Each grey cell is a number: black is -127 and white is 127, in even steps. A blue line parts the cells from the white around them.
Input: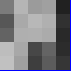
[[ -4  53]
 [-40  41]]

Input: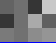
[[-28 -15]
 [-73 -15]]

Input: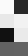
[[122 -87]
 [104 114]]

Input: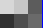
[[ 87  70]
 [-78 -49]]

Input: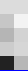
[[ 92  92]
 [ 70 115]]

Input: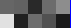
[[-25 -29]
 [ 97 -95]]

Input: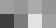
[[ 31  23]
 [-64  -3]]
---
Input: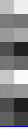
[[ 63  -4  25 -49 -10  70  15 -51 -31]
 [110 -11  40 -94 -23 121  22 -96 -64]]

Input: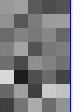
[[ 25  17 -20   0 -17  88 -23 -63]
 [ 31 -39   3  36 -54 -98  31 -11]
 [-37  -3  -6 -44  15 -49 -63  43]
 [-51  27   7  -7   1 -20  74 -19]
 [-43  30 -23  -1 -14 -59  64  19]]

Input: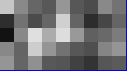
[[  70  -81 -109    8   21]
 [   9  -13    8  -27  -26]
 [ -25  -52   95   77   16]
 [ -39  -25   44   21  -39]
 [  22   80   93  -13  -42]
 [ -40  -27   25  -40  -62]
 [ -51  -82  -31  -48  -76]
 [   9  -57  -22    5  -41]
 [ -12  -26   -3   21  -36]]

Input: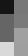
[[-106  -26  -26   89]
 [  -7   -5   32   31]]

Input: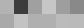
[[ 51  41]
 [-67  67]
 [ 32  48]
 [ 70  48]
 [ 30  59]
 [  9  58]]

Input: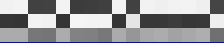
[[113 -73  43]
 [115 -75  43]
 [-62 115  -8]
 [-61 113 -10]
 [115 -75  44]
 [-67 117   2]
 [-65 115   0]
 [-63 115  -7]
 [114 -74  43]
 [-62 101  22]
 [114 -71  40]
 [111 -71  44]
 [114 -67  34]
 [115 -72  40]
 [111 -71  46]
 [-58 111 -15]]

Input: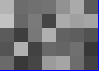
[[ 52  66 -36 -43 -21]
 [-19 -23 -65  49 -70]
 [-15  -5  -7 -61 -57]
 [-12 -58  48 -22  27]
 [ 18  43 -29 -26  37]
 [ 42  32 -33 -15 -18]
 [-37  37 -45 -72 -61]]

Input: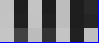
[[ 66  67  69]
 [-96 -94 -61]
 [ 68  67  60]
 [-98 -95 -76]
 [ 61  61  68]
 [-97 -97 -94]
 [-86 -90  63]]

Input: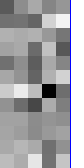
[[ -37  -14   49   34  -15   39   75   18   34   37   41   60]
 [  13  -12   43   41   14   19  107  -18   34   29   54   44]
 [  41  -26   49  -20  -34  -27   61  -56   12   11   42  102]
 [   5   82   24   65   41   49 -125   44   20   25  -15  -13]
 [  22  115   -9  -40    5   82  -17   -1   15   34   17   69]]
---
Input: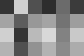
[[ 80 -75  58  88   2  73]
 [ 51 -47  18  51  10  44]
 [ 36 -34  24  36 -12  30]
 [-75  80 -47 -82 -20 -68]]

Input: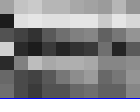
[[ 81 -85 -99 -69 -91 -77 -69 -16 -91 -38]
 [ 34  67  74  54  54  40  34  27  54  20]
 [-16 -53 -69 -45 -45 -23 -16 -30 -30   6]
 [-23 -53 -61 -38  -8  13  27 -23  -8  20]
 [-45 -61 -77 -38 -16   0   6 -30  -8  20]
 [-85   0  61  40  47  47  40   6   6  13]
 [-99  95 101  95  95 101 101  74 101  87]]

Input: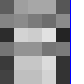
[[  4  11  -4 -18  11]
 [-10  19  19 -10  -4]
 [-34  31  39  39 -41]
 [-61  63  63  83 -76]
 [-69  70  70  91 -76]
 [-83  83  77  97 -91]]

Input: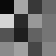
[[  84  -85   25  -10]
 [  11   33  -57    5]
 [ -44  -97  -29  -10]
 [-118   39  -71  -23]]

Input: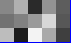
[[ 61 -99 115  41 -64]
 [  7  48 -85  19 -34]
 [-13   1  26  87 -40]]

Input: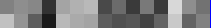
[[  65   20  -34 -101   57   42   36  -34  -47  -41  -61  -28   73  -28
     1]
 [   1   14    7  -77   36   49   57  -54  -20  -69   -6  -69   88   14
   -13]]

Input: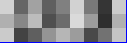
[[ 82 -26  34 -32   0  82  -6 -74  75]
 [ 75 -60 -32  20  54  28 -54 -13  68]
 [ 48   7  60 -48 -19  90  28 -81  48]]
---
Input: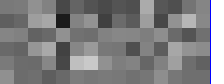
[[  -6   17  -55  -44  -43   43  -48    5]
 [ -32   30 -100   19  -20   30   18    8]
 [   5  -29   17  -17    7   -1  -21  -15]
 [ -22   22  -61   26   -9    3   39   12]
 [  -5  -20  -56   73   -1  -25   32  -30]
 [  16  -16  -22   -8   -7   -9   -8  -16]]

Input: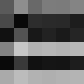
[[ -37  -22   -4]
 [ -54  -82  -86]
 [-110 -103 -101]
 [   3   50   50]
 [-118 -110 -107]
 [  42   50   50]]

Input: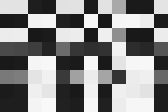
[[  99  -97   97 -100   41 -101]
 [-102  114  -95  119  117  109]
 [ 108 -103  106 -103   15 -103]
 [ -53  -65  -20  -80  114  -88]
 [-102  117  -98  120  100  119]
 [  -6  100  -69  108  -76  111]
 [-100  111  -95  112  111   98]
 [ -97  116  -94  118  108  118]]

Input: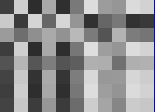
[[-65 -82 -80  93  22  82]
 [ 74  85  86 -78  -7 -70]
 [ 27  15  18  -4  51 -10]
 [-66 -83 -81  94  21  83]
 [-44 -41 -43  48 -15  49]
 [-60 -76 -74  88  25  77]
 [-65 -81 -80  93  20  82]
 [-60 -67 -68  77   6  71]]

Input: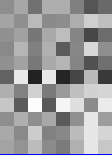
[[ 14 -14  46 -42]
 [ 36  58  13  79]
 [ 17  -8  61 -56]
 [  9   0 -37  88]
 [ 17  -7  53 -46]
 [-29 -93 -90  57]
 [ 47  81  26  82]
 [ 70 125 117  11]
 [ 14  14 -37 102]
 [ 41  77   8 103]
 [ 35  60  -4 102]]

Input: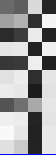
[[-21  90]
 [ 33 -80]
 [-84 107]
 [102 -94]
 [-72 110]
 [ 97 -81]
 [107 -99]
 [-44  41]
 [111 -91]
 [121 -93]
 [ 96 -92]]
